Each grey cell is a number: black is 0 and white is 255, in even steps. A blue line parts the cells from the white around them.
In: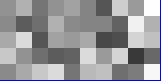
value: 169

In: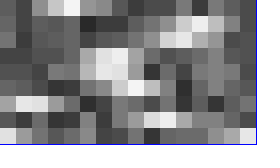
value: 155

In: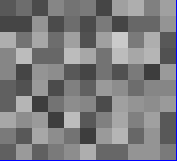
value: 154

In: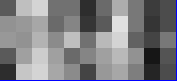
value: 198

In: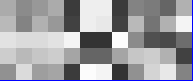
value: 219

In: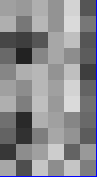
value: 78

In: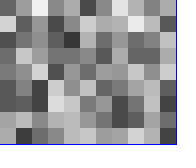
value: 61
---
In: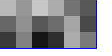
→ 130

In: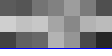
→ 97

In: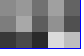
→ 74

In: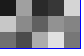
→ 75

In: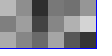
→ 134

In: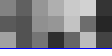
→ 82

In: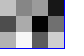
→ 247

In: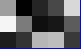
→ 51

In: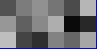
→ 68
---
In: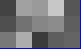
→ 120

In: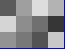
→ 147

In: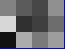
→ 17

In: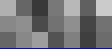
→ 102

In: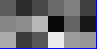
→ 171

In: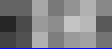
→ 66

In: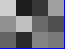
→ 99

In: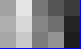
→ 168

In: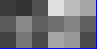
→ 66
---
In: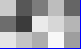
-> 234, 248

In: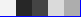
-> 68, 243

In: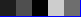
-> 1, 205

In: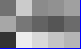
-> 99, 237

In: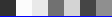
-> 113, 252

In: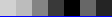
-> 57, 209

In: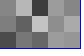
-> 195, 195

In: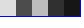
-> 188, 222

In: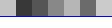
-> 136, 203
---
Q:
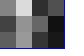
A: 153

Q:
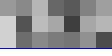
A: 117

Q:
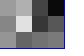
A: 101

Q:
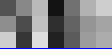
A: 91

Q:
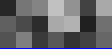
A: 50

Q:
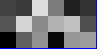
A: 8
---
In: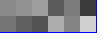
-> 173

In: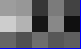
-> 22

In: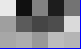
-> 69

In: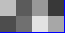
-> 112

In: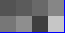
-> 142

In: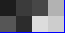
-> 44

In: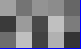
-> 73

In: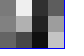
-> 177

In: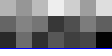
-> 79

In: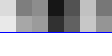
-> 97
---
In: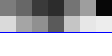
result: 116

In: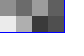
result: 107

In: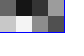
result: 21

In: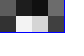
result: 29

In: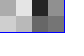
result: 229

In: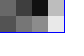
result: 62

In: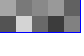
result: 137
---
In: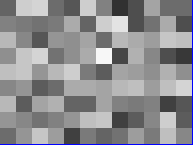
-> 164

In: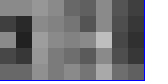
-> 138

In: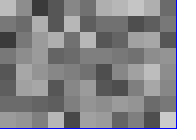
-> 197

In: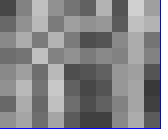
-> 84

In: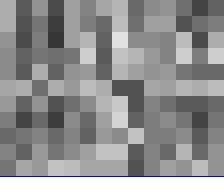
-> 111
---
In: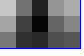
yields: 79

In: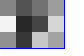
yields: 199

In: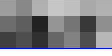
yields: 78

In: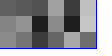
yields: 169

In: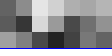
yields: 120

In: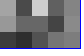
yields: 117
